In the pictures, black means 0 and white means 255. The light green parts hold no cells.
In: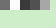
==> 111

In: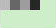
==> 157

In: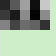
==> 26

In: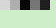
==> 118

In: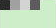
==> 161

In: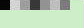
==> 123
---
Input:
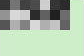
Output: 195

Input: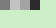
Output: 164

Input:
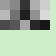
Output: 40

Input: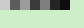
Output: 37

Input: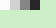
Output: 134

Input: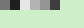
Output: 148
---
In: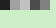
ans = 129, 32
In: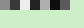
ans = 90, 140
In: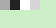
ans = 214, 171
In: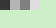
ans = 222, 54
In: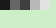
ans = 226, 25
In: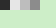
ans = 140, 44
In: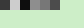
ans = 76, 57
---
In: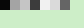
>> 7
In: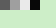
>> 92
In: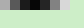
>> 173
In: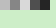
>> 189
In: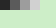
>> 39
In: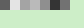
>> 95
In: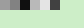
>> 157
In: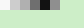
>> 248
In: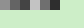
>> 144
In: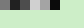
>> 121
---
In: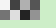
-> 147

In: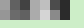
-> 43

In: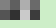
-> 60

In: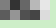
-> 220

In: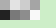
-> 249

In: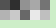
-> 191
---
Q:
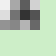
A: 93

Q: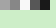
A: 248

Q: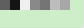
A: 239

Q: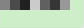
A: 33

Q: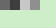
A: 199

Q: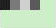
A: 208
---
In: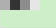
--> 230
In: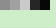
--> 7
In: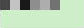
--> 114
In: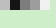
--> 241
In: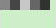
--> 50
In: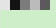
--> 90
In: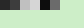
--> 107
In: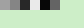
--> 100
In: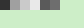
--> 110
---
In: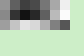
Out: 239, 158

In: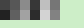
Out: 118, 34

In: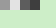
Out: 62, 154

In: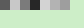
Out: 158, 91

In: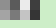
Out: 62, 164

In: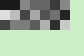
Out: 135, 69

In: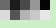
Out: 5, 219

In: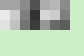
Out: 139, 225
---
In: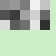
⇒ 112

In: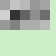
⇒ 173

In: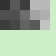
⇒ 98

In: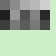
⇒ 91

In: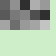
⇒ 153

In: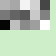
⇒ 138

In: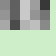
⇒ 179
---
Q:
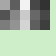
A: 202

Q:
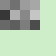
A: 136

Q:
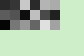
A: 14

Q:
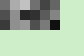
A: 40

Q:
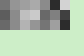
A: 191

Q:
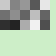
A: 100

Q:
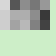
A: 174
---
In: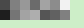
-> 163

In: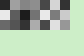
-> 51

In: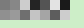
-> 111

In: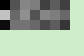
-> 115

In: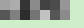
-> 44

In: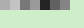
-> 120
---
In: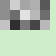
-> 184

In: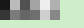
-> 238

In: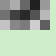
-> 83

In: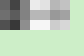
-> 153

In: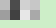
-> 209

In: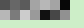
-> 164

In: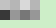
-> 217
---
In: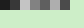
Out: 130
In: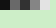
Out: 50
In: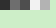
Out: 78
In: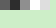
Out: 143
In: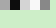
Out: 212
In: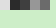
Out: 63
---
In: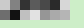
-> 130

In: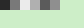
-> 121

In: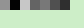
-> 3

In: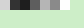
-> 51

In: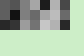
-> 84

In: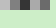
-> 128

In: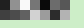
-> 145

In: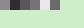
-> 46

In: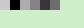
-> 0

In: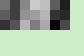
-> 63
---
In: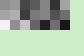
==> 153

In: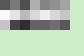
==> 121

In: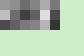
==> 143

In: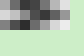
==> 108

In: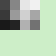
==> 134

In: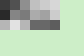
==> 81

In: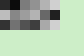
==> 12
